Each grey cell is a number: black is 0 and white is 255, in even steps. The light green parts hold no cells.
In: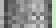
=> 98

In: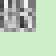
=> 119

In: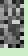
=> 34

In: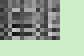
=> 126

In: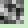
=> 96

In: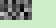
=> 60

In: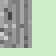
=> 153

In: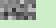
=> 114

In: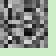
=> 94
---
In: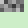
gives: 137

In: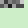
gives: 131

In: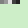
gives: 225

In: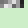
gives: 169

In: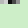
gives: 16

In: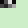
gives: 225

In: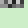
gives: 186

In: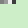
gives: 237

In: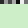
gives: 72

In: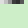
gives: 146
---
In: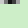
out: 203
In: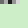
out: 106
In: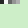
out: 37
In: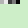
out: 180
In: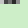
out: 197
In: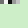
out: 111
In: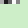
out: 173
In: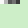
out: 249
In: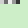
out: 208
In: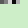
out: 90
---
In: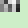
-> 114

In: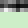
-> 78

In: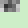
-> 119

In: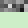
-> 79

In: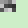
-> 196

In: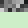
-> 25

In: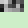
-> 79

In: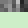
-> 82

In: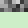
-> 113

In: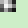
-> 35
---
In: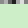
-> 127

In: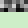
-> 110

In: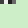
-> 104

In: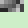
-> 67

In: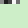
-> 111

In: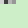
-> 150
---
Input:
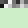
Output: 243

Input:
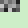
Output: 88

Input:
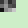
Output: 149

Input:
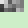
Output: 179

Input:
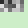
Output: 118

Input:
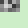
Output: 212

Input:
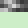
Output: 103

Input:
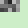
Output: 119

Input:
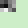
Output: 13
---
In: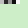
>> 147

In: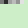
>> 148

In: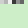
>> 143

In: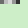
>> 148

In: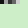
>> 102

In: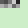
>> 92

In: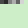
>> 99

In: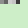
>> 142
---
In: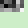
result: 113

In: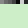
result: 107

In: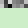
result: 62

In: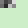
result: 68

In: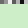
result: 151

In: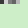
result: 210

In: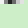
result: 130
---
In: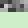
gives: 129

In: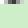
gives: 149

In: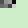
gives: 107

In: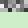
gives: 72

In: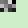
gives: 191

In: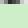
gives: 100
